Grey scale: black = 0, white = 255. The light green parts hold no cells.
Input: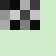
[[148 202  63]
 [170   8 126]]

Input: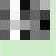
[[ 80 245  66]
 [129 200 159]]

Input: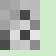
[[171 154  70]
 [162 188 208]]

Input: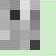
[[179  47 213]
 [173 163 180]]

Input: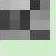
[[67 97 53]
 [64 85 58]]

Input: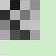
[[ 43 178 118]
 [131  46 191]]

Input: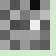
[[ 91 173 122]
 [169  73  85]]

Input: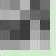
[[174 178 133]
 [ 82  87  60]]

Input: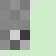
[[135 125 142]
 [133 134 132]]
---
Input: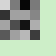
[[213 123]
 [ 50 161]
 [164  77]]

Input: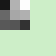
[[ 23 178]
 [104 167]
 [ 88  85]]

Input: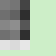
[[124 117]
 [111  98]
 [134 142]]

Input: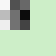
[[247  81]
 [188 113]
 [238 114]]

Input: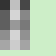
[[ 51 192]
 [ 94 213]
 [ 95 152]]

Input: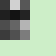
[[ 57 209]
 [ 31  19]
 [ 77 101]]

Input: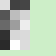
[[223  65]
 [ 85 189]
 [105 157]]
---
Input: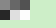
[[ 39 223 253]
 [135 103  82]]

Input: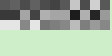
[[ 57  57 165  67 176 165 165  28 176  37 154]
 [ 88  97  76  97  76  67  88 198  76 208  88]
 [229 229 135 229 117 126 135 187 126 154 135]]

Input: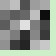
[[ 92 157 224 125  68]
 [114  92 103 191  13]
 [145  57  36 181 200]
 [157 125  45 135  57]
 [169 191  80 157 169]]

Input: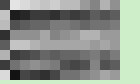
[[ 48 144 144 144 166 132 144 154 178 178 154 154]
 [ 59 114 132 144 132 123  81  70  81 132  81  93]
 [ 70 228 218 206 196 206 187 187 154 132 178 144]
 [ 93 196 196 178 166 166 166 166 166 154 166 154]
 [178  59  70  81 102  93 102 102 114 123 102 123]
 [187  81  93 102 102 123 123 114 102 114 114 123]
 [196  29  39  59  59  48  70  59  70  93  81  93]
 [218  19  70  59  48  70 114 114 132 144 166 154]]

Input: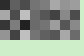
[[ 44  96  76 116 125 168 148 157]
 [ 54 125  33 107 116 157  86 137]
 [148  66 191 116  96  86 168 107]
 [168  76 191 107  86  66 137  76]]

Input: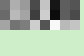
[[106 185 164  62 206  12  94  74]
 [115 174 154  74 196  22  94  84]
 [164 115 125 206  84 248 185 196]]
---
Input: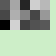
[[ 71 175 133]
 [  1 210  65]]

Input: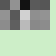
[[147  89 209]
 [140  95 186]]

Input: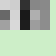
[[104 212  25]
 [161 217  29]]

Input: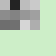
[[140 131 151]
 [110 112 214]]

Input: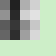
[[146  41 209]
 [ 91  55 140]]

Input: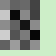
[[199   9 137]
 [140  98  20]]

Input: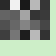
[[100  95 164]
 [ 80 103 132]]
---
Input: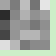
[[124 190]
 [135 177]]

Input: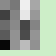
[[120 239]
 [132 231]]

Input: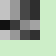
[[153  70]
 [153  71]]

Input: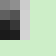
[[143 204]
 [ 83 209]]

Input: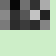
[[  7 113]
 [ 48  86]]

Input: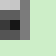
[[198 121]
 [ 93 123]]

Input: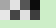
[[226  85]
 [ 69 224]]

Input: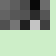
[[94 73]
 [87 83]]

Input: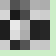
[[ 81 110]
 [ 25  73]]
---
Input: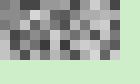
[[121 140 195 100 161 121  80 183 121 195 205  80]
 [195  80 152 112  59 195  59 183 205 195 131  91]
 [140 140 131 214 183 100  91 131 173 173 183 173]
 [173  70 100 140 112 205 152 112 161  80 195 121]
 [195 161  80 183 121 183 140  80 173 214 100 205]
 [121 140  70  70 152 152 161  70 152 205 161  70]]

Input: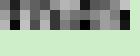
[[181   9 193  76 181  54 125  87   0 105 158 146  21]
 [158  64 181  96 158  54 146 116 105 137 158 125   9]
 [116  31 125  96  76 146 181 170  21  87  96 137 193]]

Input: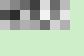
[[ 75  44 197  94 242 134 230]
 [197 154 176 166 115 209 176]
 [166 134 105  63 219 105 187]]

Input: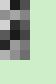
[[143 165 132]
 [ 37 155 121]
 [177 143 110]
 [210  46  89]
 [210  26  79]
 [ 89  26  68]]

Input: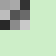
[[ 40 139 201]
 [189  84 106]
 [160 169  51]]

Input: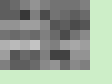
[[176 186 176 195 137 127 158 167 158]
 [147 147 158 158 137  85  94  75  85]
 [ 94 106 127 147 127 115 115 115 127]
 [115 106 115 106 127 106  75 115 137]
 [158  85 106  94 127  65  65 147 147]
 [127  94  94 106 137 147 106 137 127]
 [ 94  94  55 127  75 115 106  94 106]]
